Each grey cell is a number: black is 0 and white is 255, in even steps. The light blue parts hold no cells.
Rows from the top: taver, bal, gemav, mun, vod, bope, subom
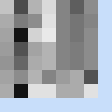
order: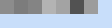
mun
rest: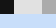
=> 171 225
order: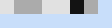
subom
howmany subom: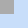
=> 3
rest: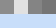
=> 132

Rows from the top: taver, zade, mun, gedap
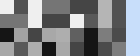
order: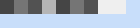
taver
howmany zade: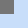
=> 2
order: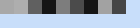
mun
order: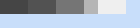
taver
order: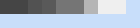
zade

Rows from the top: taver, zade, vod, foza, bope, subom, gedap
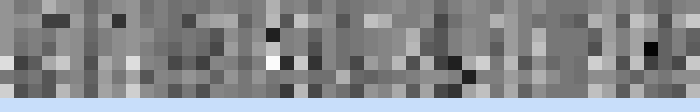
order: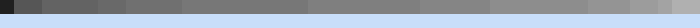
vod
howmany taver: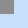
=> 5
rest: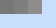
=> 141 127 32 127 127 156 133 176 141 119 112 141 141 119 99 133 119 141 141

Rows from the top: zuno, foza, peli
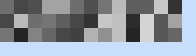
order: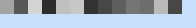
foza
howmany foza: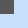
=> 1
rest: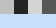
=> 102
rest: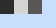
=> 163

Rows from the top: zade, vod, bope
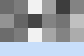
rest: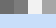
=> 131 172
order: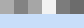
bope

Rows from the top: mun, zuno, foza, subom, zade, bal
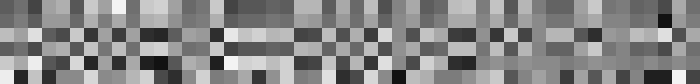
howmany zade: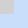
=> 3
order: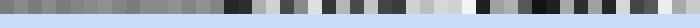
zade

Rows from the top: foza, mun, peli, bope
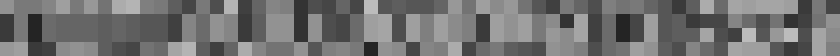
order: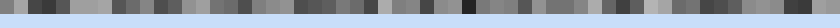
bope
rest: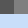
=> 133 121 36 146 139 70 133 127 172 70 107 121 94 86 78 146 139 127 78 107 115 159 146 94 78 133 107 86 165 159 159 86 58 70 165 127
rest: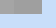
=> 86 58 70 165 127
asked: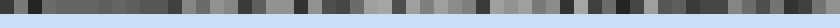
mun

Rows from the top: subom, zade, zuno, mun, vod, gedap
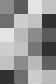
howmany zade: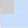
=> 1
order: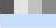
subom
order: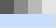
zuno
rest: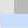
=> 139 90
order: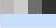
gedap
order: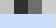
zade

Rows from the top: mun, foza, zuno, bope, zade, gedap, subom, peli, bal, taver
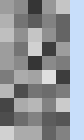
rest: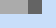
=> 130
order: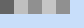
zuno
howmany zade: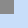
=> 2
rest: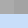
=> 223 61

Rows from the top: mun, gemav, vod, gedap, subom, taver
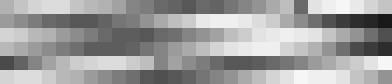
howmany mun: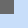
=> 3
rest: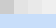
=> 233 227 196 170 147 111 80
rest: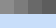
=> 93 87 105 111 132 147 162 190 204 227 233 239 233 227 196 170 147 111 80
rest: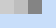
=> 162 140 124 105 87 87 93 105 117 132 155 170 190 204 227 246

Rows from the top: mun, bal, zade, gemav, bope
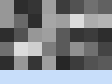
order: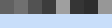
mun
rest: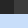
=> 82 90
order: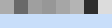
bal
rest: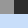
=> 53 159 60 82 112 97
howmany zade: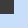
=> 1
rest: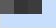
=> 45
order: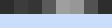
zade

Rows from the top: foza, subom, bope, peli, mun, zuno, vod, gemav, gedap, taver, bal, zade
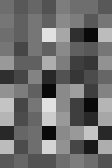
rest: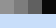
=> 138 159 62 131
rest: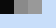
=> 196 40
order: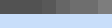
zade
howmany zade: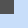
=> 3
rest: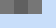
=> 96 138 125 88 118

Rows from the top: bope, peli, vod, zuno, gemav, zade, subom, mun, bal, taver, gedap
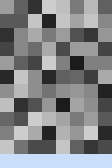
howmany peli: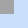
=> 1
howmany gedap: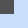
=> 0
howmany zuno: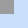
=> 2
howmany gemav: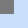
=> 0
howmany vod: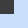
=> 0
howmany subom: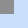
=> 3

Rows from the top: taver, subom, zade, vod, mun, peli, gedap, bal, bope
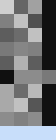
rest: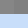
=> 16
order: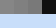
vod
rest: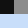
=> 140 121
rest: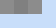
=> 16
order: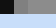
bope
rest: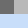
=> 16
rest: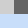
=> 161 16

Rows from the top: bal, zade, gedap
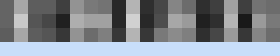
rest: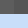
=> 55 147 108 127 55 180 55 121 139 127 47 71 154 55 133 108
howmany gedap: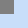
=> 2

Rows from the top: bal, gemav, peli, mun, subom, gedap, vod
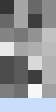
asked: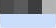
gedap
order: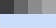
gemav
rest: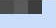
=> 179

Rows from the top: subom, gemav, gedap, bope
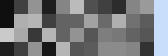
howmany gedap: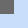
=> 0
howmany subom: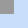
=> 1
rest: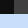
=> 147 30 133 187 80 64 44 133 154
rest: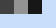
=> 181 86 92 139 139 133 50
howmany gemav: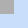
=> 2

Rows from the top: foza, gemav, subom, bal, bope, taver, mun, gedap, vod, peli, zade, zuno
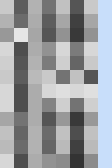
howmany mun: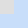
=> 2
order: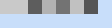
foza

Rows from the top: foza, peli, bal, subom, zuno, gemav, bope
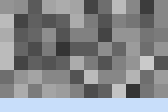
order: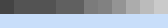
zuno
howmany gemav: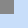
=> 4
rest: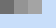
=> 135 135 83 187 135 135 180 110 156

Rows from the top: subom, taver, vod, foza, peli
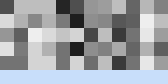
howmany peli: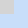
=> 3
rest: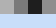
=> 135 87 95 238 190
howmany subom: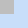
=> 4
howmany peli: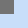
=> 4

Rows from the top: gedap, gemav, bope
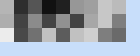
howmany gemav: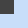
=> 3
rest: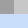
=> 187

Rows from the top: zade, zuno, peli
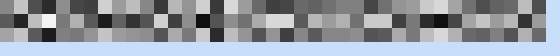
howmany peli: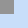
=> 4
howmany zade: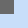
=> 3
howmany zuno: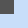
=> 2
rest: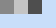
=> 43 142 70 64 208 156 189 135 57 183 148 208 57 216 156 105 64 70 105 98 113 128 128 70 113 148 156 202 216 164 113 78 98 105 189 78

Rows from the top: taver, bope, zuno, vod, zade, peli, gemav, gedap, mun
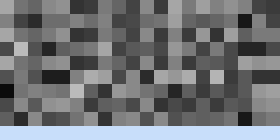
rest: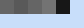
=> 129 67
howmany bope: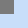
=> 0
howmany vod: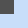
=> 1

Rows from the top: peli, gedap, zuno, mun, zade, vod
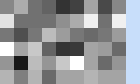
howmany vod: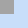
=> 4
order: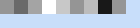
zade
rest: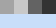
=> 57 164 156 106
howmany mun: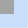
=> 2
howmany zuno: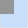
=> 0
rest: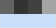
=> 73 135
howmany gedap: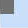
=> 4

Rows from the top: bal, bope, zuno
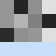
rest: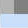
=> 36
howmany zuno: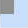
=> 1
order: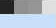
bal

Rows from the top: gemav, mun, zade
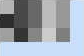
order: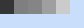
zade
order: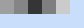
zade

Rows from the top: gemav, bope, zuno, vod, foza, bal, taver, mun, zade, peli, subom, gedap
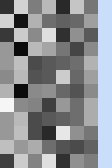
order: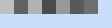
foza
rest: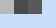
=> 97 110 172
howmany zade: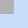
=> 0
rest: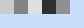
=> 125

